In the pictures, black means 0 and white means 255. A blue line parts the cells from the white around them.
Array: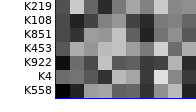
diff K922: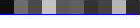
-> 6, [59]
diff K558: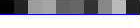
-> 7, [143]
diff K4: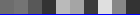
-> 9, [59]

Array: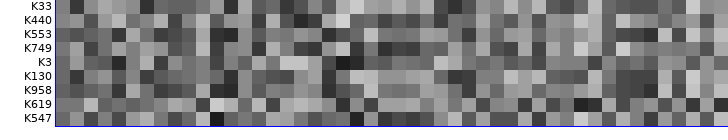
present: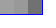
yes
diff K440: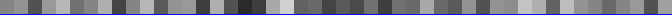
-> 31, [113]
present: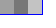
no
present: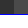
no
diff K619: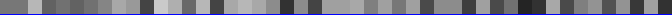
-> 31, [133]

